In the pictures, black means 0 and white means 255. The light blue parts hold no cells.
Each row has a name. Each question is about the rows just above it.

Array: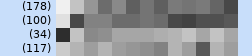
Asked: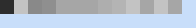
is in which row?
(34)
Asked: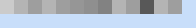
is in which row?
(117)
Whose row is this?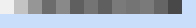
(178)

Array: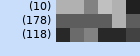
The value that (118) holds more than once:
[40]
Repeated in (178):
[93]
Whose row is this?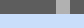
(178)
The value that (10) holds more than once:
[177]
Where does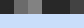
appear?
(118)
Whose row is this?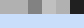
(10)

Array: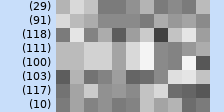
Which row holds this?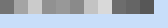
(117)
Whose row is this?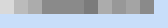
(91)

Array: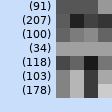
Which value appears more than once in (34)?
[160]
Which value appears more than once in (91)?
[86]
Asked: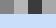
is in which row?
(103)
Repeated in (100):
[100]
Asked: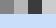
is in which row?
(178)
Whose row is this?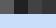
(207)

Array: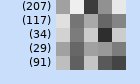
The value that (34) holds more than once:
[204]
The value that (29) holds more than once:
[161]
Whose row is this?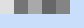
(117)

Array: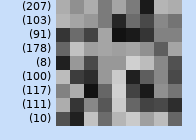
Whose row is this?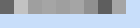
(178)
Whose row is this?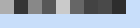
(111)
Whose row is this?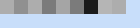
(207)
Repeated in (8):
[152]
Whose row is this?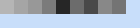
(103)

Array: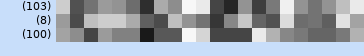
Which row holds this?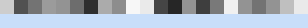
(103)

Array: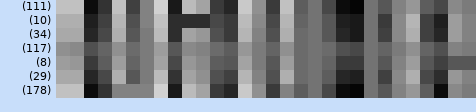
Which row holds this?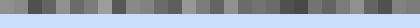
(117)
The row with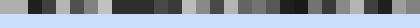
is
(10)
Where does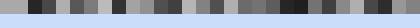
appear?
(29)
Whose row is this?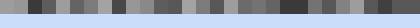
(8)

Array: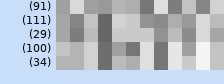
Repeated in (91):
[160]
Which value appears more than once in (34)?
[180]
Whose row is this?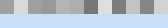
(91)
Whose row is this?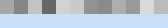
(111)
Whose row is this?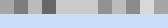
(29)

